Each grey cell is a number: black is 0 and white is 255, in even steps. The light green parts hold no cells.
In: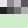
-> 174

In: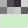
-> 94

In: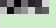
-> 94

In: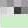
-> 130

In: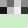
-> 52

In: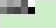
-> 10

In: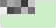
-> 112

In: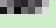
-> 223
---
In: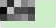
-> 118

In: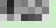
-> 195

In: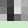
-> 108

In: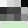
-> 84

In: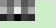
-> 6

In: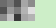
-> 57

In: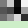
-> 216

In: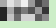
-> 109

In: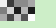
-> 196

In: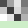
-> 62
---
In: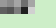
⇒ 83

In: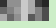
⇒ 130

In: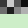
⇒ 29

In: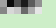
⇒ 215

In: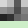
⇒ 131

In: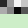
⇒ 131

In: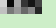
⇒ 120

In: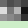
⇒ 120

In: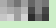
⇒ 171

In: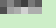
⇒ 161
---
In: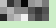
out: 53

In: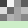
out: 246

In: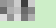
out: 160

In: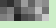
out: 47

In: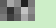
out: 168

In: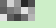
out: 210

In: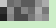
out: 107

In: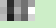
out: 44

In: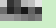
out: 52

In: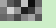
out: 89
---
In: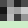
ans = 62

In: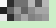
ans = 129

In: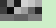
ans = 99

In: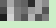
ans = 124

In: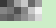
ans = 118

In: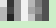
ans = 153

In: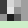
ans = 88

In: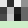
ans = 19
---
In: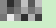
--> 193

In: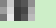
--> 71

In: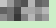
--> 182

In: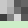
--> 185

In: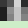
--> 86

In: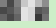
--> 227
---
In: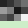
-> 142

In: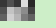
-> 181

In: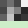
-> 39

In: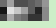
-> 123

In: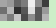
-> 197

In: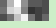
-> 196

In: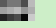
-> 76

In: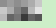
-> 117

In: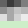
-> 210
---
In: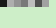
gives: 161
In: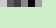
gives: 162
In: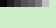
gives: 190
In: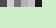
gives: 30
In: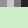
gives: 37
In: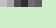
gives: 94
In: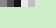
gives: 192
